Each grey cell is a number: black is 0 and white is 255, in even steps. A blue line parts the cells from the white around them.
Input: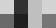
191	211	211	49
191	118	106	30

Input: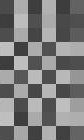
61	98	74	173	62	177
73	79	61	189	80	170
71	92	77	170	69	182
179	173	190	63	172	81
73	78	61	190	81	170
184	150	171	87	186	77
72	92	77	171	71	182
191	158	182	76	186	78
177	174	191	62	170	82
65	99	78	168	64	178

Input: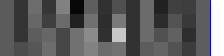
62	93	91	52	109	54	129	8	94	49	80	49	107	33	64
57	93	91	52	103	63	107	33	112	45	122	49	107	44	83
46	93	91	52	93	103	71	113	139	48	199	49	107	81	97
60	93	91	77	86	109	71	113	130	108	114	50	93	100	83

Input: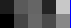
36	200	28	90	101
75	136	0	69	104

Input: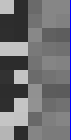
134	134	194	44	106
134	129	45	44	114
96	93	46	44	136
115	112	196	196	121
133	130	44	44	115
115	119	50	196	107
92	91	45	45	145
108	113	46	197	146
127	133	197	195	104
123	123	181	44	133

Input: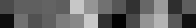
46	94	75	95	95	99	94	199	149	113	86	49	103	155
89	17	14	113	81	96	124	137	200	48	3	73	148	180
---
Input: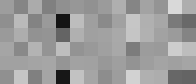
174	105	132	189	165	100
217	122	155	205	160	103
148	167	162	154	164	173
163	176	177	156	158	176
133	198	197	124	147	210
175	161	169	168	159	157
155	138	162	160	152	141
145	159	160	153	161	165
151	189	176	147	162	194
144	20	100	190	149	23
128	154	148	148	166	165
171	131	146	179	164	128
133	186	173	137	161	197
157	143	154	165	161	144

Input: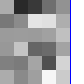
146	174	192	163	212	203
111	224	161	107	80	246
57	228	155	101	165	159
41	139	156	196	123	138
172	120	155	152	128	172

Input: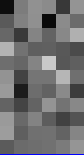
148	107	176	75	95	111	60	136	83	133	149
56	139	136	88	87	182	138	115	65	99	123
139	10	99	96	201	117	98	148	93	113	113
145	144	132	95	132	117	109	99	131	112	110
124	129	57	114	102	67	28	68	105	95	107
14	90	103	179	110	147	154	99	154	157	91

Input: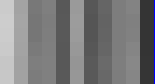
52	52	52	52	53	53
131	128	129	133	136	134
125	125	125	125	126	125
101	99	100	102	106	104
87	85	85	87	90	89
154	156	155	152	149	151
88	89	89	88	88	89
127	125	126	127	128	128
120	118	118	122	126	124
163	165	164	163	161	162
203	205	204	202	198	199

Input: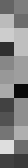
125	108	191	191	158	158	9	142	142	175	108	58
100	187	205	47	135	152	170	65	82	117	222	65

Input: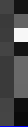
20	99	247	20	105	105	104	14	10
68	58	60	68	58	58	58	68	69
